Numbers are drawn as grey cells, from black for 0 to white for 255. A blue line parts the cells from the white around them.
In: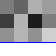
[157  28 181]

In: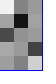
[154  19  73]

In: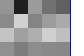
[ 96 156 174 125]

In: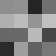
[112 148 104  42]

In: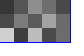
[ 73 163 188]

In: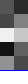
[42 71]

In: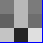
[123 184 196]

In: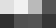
[85 84]
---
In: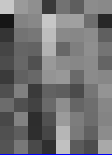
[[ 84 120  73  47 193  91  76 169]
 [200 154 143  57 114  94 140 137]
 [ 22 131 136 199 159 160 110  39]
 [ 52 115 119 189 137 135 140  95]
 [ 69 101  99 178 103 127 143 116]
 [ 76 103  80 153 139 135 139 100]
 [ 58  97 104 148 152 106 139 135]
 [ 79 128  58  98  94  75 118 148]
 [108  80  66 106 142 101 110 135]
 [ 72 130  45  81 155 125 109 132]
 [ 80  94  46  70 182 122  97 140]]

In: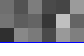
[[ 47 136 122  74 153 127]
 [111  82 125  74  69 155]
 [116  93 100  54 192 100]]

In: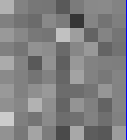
[[146 120 164 124  74 168  93  88 156]
 [178 130 119 118  89 123 137 138 131]
 [128 115 107 137 123  53 133 115 127]
 [153 136 120 117 193 158  99 132 117]
 [128 117 146 141 106 135 153 100 114]
 [171 131  89 146  95 152 130 127 126]
 [138 129 116 130 102 163 130 120 132]
 [153 129 143 153 108 109 117 150 131]
 [144 135 178 143 100 148 128  99 132]
 [204 127 116 139 109 112 130 111 129]]

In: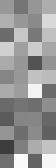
[[111 251  99 246]
 [152 117 150 173]
 [176 152 138 217]
 [108 199 120 193]
 [208 159 204 167]
 [170 150  83 147]
 [133 152 193 187]
 [171 157 243 107]
 [106 116 110 142]
 [ 91 133 134 103]
 [148 109 139  97]
 [ 61 127 172 194]]

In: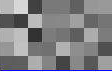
[[ 93  94 174 132  68 136  87 159]
 [184 214  65 121 121  97 151 153]
 [ 81  62 187 135 136 160 102 117]
 [176 190  49 124 116  93 172 124]
 [151 193 115 113 178 142 131  79]]

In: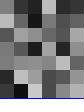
[[ 57  15 201  74 136 178]
 [128  52  34 188  43  53]
 [186 102  23 121  79  98]
 [ 85 160 142 103  84 167]
 [121  88  28 162  37 143]
 [124 139 143 134 188 100]
 [ 40 189 157  75  87 148]]

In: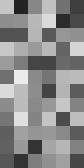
[[ 87  51 126 145 160  70]
 [197  35 135 193 114  63]
 [141 144 184 219  43  73]
 [ 82  82 182  89 150 144]
 [199 174 154 184 101 213]
 [155 124  69  68 106  99]
 [111 236 138 117 183 187]
 [219 188 141  68 180  92]
 [140 187 137 152 198 131]
 [117 224 132 196  76 189]
 [ 94 161 149 152 137  91]
 [ 97 153  51 165 182 129]]

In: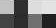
[[ 68  45 112  32]
 [194  47 221 227]]
